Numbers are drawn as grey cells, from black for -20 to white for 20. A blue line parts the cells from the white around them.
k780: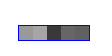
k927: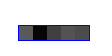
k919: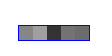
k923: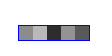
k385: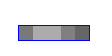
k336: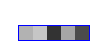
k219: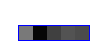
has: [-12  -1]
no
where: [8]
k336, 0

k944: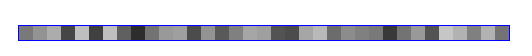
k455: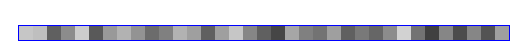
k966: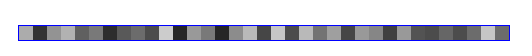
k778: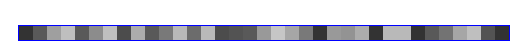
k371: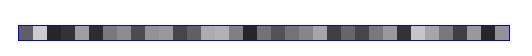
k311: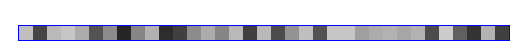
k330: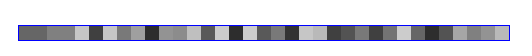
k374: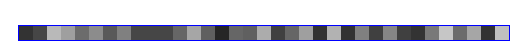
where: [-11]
k944, 26
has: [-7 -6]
yes

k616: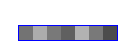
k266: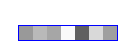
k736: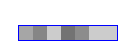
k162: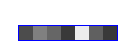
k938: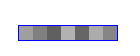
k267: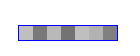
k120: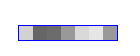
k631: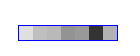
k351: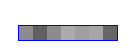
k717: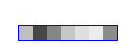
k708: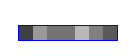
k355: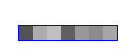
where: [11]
k717, 3
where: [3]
k631, 3
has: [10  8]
yes
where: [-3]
k120, 2
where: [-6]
k708, 6

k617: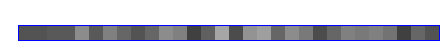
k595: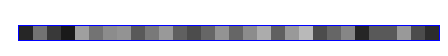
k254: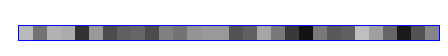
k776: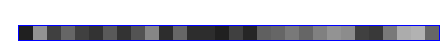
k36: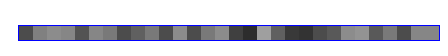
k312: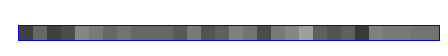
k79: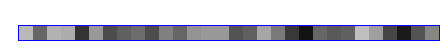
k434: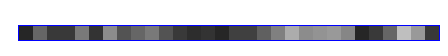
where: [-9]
k79, 26
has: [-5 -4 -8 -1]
no
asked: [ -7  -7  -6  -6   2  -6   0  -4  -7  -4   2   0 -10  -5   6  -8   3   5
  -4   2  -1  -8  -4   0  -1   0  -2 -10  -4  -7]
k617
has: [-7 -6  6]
no
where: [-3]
k79, 8

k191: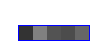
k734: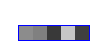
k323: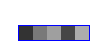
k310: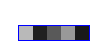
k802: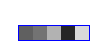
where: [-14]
k802, 3
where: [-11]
k734, 2
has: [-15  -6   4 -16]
yes
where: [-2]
k802, 1

